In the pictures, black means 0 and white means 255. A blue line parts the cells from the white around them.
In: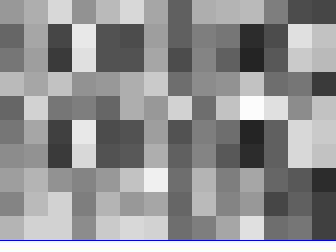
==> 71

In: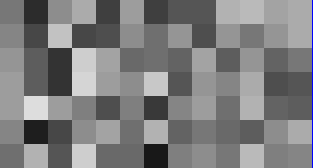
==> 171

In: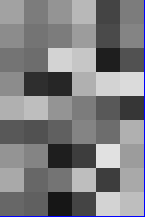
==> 124

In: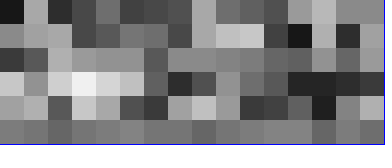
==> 138

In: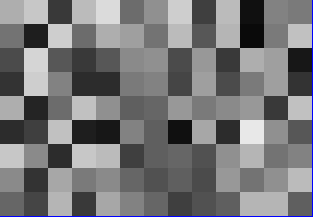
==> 122
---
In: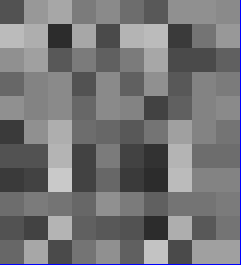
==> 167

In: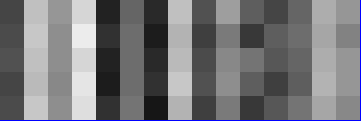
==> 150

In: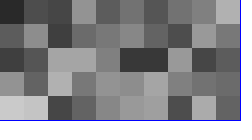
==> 70

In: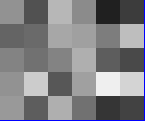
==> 183

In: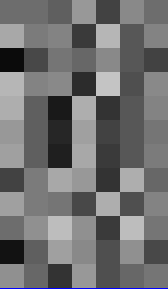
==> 95

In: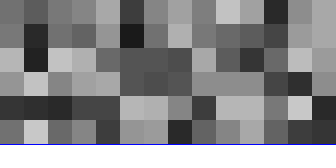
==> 120

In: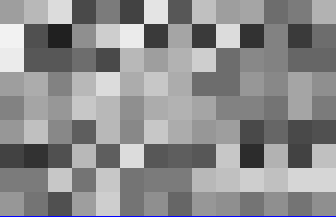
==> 220

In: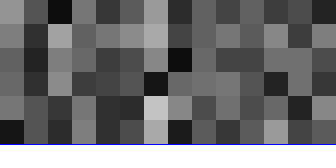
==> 12
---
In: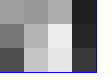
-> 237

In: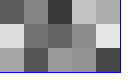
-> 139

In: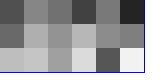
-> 140

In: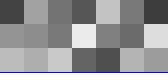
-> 107

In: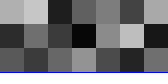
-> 190

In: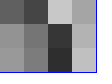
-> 54
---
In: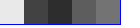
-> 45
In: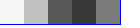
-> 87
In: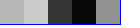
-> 54
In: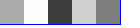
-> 60
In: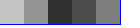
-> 47
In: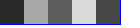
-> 92
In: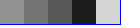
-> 88
